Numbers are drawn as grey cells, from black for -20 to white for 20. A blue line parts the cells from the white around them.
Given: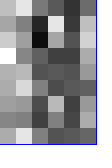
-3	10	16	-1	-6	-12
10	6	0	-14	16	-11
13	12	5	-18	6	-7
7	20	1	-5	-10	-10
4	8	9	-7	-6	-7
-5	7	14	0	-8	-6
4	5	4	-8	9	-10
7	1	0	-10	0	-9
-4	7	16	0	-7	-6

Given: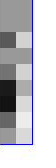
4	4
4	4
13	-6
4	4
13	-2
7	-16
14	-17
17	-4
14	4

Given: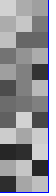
5	13	7
-1	7	11
-4	10	-4
7	-2	3
-12	5	0
9	-8	0
0	-3	-2
-9	-5	13
12	12	6
13	-14	-13
-14	6	11
10	-13	6

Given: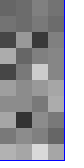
-2	-4	-3	0
-3	-2	-3	-1
0	-9	4	-11
1	7	-4	0
1	-9	-1	12
6	5	2	4
7	2	2	-1
-1	6	-12	2
-4	-1	2	0
6	8	6	14

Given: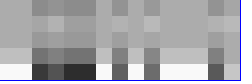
6	7	7	2	3	2	2	7	3	7	4	7	7	7	3
9	7	7	6	8	5	5	7	8	7	9	7	7	7	8
7	7	7	4	5	4	4	7	5	7	6	7	7	7	5
7	10	10	-2	0	-2	-2	10	0	10	1	10	10	10	0
11	19	19	-11	-7	-13	-13	19	-5	19	-3	19	19	19	-6

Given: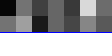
-3	-19	-2	-10	-4	-11	14
-6	-2	5	-16	-4	-9	1

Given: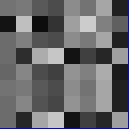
-15	-2	-1	-6	-8	2	-2	6
-5	-17	10	-18	-12	5	12	0
-15	-3	0	-7	-8	2	-1	6
5	-3	-13	7	11	-17	-10	-14
-16	-4	1	-8	-10	3	0	7
-15	-2	-1	-6	-8	2	-2	6
-15	-3	1	-7	-9	3	-1	6
5	-3	-14	6	11	-17	-10	-14
